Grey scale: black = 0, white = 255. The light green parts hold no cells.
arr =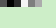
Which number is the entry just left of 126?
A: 244
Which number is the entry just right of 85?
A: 2

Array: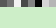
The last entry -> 182
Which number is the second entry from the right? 213

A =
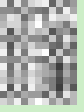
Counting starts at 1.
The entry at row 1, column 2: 112
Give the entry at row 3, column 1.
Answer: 169
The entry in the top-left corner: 228
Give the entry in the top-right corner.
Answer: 155
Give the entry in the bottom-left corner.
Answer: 212
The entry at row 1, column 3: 228
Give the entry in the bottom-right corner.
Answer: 184
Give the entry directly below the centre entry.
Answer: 124
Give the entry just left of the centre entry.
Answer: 228
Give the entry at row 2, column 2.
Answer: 140
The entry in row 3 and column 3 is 212
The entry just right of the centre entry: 254
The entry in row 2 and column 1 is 140
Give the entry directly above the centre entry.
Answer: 169

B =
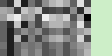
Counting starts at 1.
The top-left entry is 84
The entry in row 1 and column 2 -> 46
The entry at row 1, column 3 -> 211
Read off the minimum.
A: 3
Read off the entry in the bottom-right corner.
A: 181
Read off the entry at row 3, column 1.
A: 155
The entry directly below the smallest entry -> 71
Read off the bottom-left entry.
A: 98
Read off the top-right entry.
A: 71
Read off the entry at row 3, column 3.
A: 237
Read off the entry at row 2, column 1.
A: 168
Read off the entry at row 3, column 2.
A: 211
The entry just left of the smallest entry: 168

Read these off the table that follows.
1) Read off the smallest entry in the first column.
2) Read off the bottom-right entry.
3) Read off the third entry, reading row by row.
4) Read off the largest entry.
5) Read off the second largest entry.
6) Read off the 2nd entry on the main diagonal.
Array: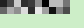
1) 32
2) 75
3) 203
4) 232
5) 219
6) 173
